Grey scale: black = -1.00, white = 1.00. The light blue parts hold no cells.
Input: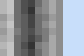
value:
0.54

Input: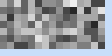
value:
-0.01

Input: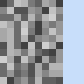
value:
-0.15

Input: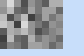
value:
0.70

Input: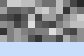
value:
0.61

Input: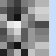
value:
-0.29

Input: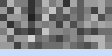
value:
0.41

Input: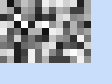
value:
-0.86
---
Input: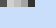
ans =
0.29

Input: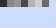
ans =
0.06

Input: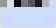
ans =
-0.07

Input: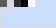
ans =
-0.27

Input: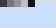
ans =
-0.06

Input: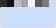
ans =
-0.04

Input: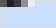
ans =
-0.31

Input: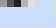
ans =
0.22

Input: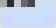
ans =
-0.19

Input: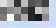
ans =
-0.03
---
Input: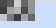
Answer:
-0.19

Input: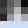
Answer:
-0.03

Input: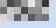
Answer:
0.23

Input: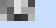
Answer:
0.54

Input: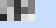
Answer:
0.48

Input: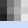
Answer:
0.28

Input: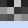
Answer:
0.53
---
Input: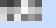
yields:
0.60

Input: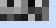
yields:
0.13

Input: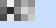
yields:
-0.21

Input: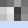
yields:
0.60

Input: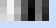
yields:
0.57

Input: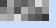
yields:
0.00

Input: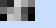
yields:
-0.14

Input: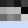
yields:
0.33

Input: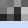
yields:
-0.13

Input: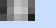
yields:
-0.63
